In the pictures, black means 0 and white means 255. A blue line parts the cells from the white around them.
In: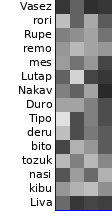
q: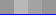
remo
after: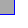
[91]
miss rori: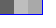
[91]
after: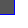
[156]
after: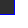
[55]

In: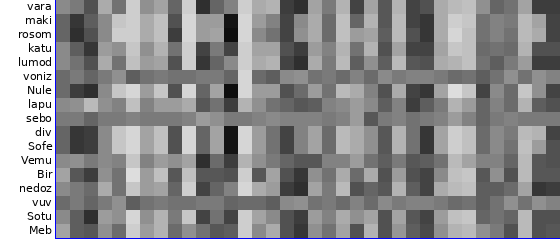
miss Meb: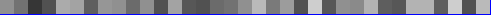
[73]
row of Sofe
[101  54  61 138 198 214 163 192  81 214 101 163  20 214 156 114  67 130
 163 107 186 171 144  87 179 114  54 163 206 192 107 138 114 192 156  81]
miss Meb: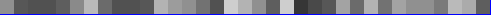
[150]
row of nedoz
[138 122 107 171 114 198 156 163 101 206  67 101 130 214 171 156  61  47
 163 122 186  81 101  87 179  94  67 171 186 192  94  94 107 163  54  61]
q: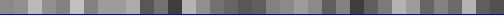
lapu

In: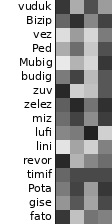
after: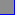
[61]
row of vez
[221 156 214 123]
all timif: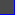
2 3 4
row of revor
[ 40 179 135 109]
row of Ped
[172 109 200  80]

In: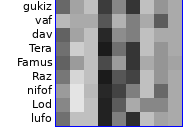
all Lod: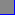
1 7 8
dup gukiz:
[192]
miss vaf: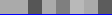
[178]

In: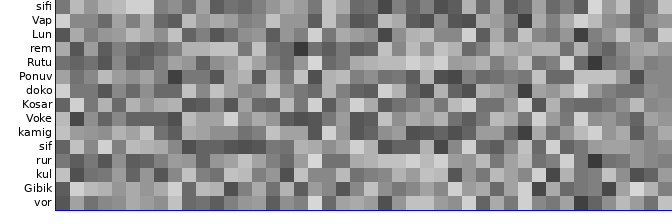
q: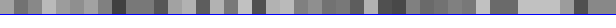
Ponuv
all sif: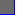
31 35
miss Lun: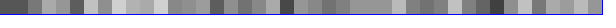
[200]

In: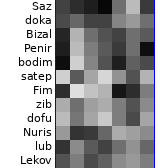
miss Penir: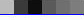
[30]
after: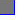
[165]
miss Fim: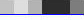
[22]
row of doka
[ 74 103  66  66 133 153 111]
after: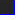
[179]
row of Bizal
[ 37 179 111  82  66 111  90]

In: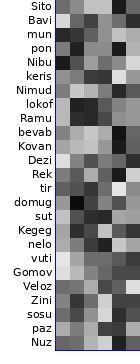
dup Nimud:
[124]
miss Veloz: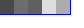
[117]
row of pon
[124  33 139 139  27 179]
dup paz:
[172]
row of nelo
[172 124  60  33 199 165]
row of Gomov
[222 185 131 102  73  73]

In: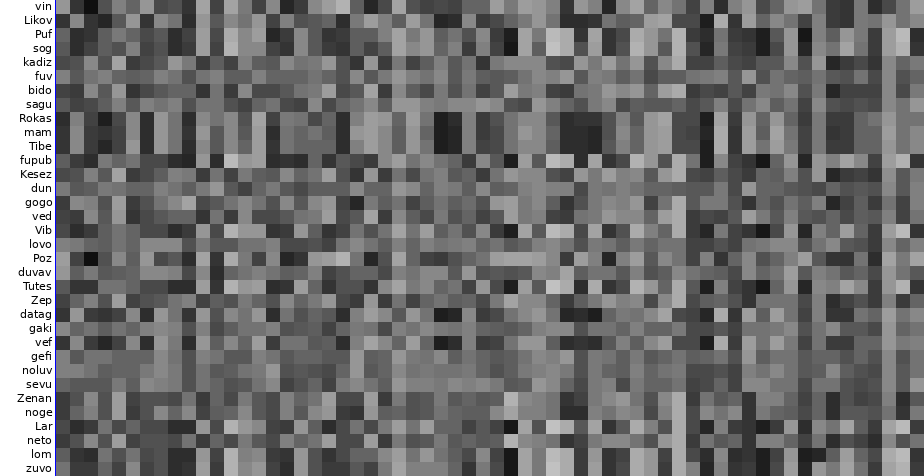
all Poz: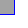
11 25 33 34 60 62
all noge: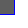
12 24 30 31 53
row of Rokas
[ 45 128  66  30  73 136  45 150 115  45 136 115 136  81 163  66 121 115
  73 100  45 128 157 150 100 157 115  30  45 128  59  81 115 136 136  88
  45  52  52  81 128  88 150 163  73  73  30 163  59 150 100 150 100  59
 121  59  59 100 115 150 115 115]
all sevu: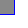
7 16 22 29 31 36 50 51 60
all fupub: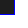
33 47
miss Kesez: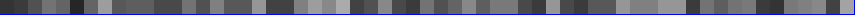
[142]
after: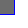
[81]

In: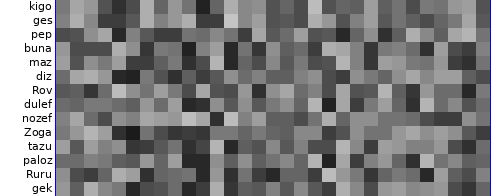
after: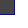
[180]
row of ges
[129 174 136  61  61  88 174 129 151 174  61  61 196 136 158  82  88  76
 174 151  82 129 158  88 115  95  76 101 121 166  88]
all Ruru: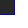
11 16 27

